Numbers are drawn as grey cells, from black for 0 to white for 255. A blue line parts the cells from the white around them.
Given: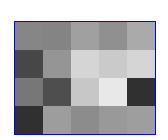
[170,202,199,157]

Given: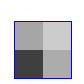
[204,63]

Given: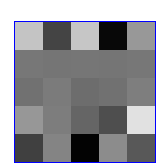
[152,117,109,125,64]

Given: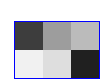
[187,222]

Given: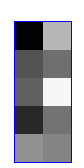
[183,83]

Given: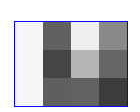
[137,181,95]

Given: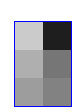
[30,175]

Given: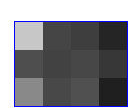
[37,71,72]
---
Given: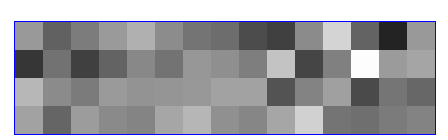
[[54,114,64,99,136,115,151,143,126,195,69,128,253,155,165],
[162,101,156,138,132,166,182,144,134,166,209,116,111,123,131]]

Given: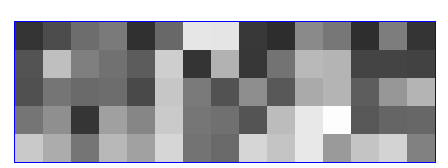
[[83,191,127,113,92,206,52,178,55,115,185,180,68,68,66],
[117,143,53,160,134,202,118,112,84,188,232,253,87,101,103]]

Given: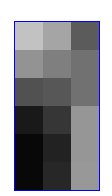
[[147,127,113],
[25,54,150],
[8,39,152]]

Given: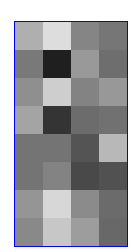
[[121,31,153,110],
[164,52,108,113],
[116,131,73,81],
[137,199,157,104]]

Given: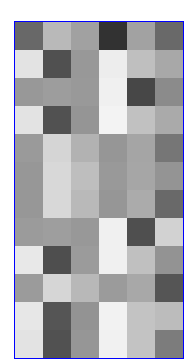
[[227,80,152,237,191,168],
[227,81,149,243,193,170],
[151,216,190,153,166,148],
[155,158,152,240,79,210],
[155,214,184,155,168,85],
[227,81,150,241,195,124]]

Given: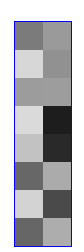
[[215,145],
[218,29],
[103,171],
[102,173]]
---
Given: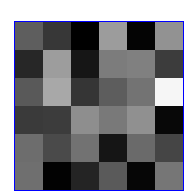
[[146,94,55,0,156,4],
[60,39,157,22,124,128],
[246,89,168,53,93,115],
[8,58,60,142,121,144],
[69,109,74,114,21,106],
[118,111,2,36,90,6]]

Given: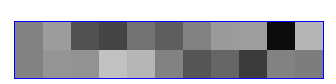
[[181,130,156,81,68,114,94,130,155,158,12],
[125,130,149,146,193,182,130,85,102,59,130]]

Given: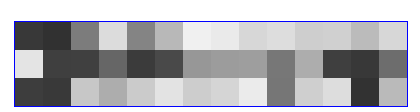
[[215,56,49,124,220,132,184,240,234,215,221,206,208,187],
[109,228,63,64,102,59,73,151,156,158,119,173,63,56],
[186,61,57,199,173,203,227,205,213,235,118,207,221,50]]

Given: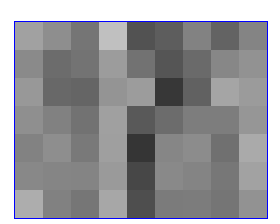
[[132,161,142,117,192,82,93,130,99],
[146,138,108,115,156,114,85,106,135],
[155,152,104,101,148,156,55,97,165],
[150,143,129,114,160,89,108,125,125],
[170,130,142,121,159,53,134,140,112],
[162,136,133,132,154,71,137,132,119],
[146,173,129,118,167,78,123,124,117]]

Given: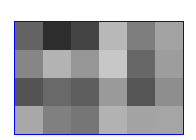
[[163,99,45,68,184,126],
[157,134,179,150,199,103],
[142,83,105,94,154,85],
[165,168,128,118,178,163]]

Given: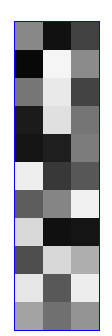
[[65,136,17],
[139,8,245],
[67,118,233],
[117,27,224],
[124,20,30],
[87,238,56],
[241,93,133],
[20,217,16],
[174,78,215],
[237,230,88],
[148,163,112]]
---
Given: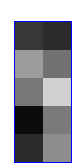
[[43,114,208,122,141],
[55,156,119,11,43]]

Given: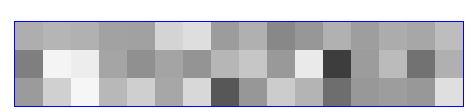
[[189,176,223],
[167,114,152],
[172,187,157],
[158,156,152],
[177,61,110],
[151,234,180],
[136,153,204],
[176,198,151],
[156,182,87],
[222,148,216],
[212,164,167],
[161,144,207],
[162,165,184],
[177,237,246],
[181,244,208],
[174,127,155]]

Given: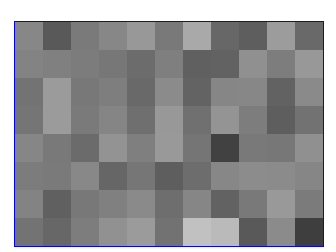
[[105,152,138,114,144,134,123,62],
[156,125,98,94,119,139,153,139],
[94,144,135,125,121,140,121,89],
[103,98,134,148,65,135,98,186],
[169,96,99,112,117,109,134,193],
[121,127,139,152,153,94,110,114],
[152,108,105,111,127,118,138,155],
[135,119,126,133,147,102,128,145],
[122,124,120,122,107,136,120,125],
[89,128,155,155,121,122,96,103],
[135,131,115,117,134,124,131,115]]

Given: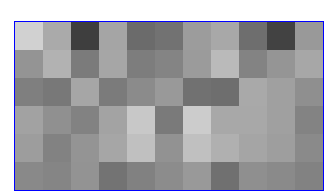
[[153,167,143,131,138,130],
[66,149,160,160,158,138],
[110,131,169,168,165,143],
[168,186,110,168,176,112],
[156,155,113,204,192,153],
[114,132,153,122,146,140],
[107,125,139,200,192,129],
[165,166,123,163,166,115],
[62,123,166,130,148,147],
[170,178,120,144,130,133],
[209,148,127,162,157,137]]

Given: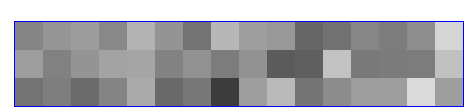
[[213,193,158],
[142,124,218],
[125,123,157],
[135,121,157],
[114,194,140],
[102,95,116],
[152,91,185],
[158,146,157],
[183,124,60],
[115,146,119],
[148,130,105],
[179,165,170],
[136,163,132],
[156,148,107],
[149,129,126],
[133,157,115]]

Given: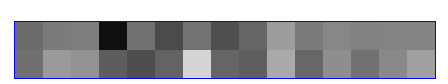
[[132,160],
[131,137],
[130,113],
[135,142],
[123,103],
[156,170],
[101,94],
[79,101],
[115,213],
[75,99],
[113,78],
[15,93],
[126,146],
[123,154],
[108,112]]

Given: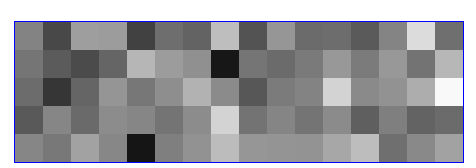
[[111,183,249,107,162],
[220,115,173,99,137],
[132,152,146,127,111],
[90,123,138,95,189],
[109,152,211,139,167],
[107,122,131,116,147],
[150,107,123,133,148],
[83,117,87,115,150],
[190,23,139,211,188],
[99,144,178,140,146],
[110,156,142,116,127],
[65,182,119,134,21],
[156,101,149,140,135],
[158,75,101,106,162],
[72,91,54,134,120],
[131,117,108,89,134]]

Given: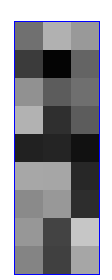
[[153,100,111,92,17,39,45,198,166],
[177,4,92,47,36,166,152,67,64],
[112,59,145,178,33,167,138,151,132]]
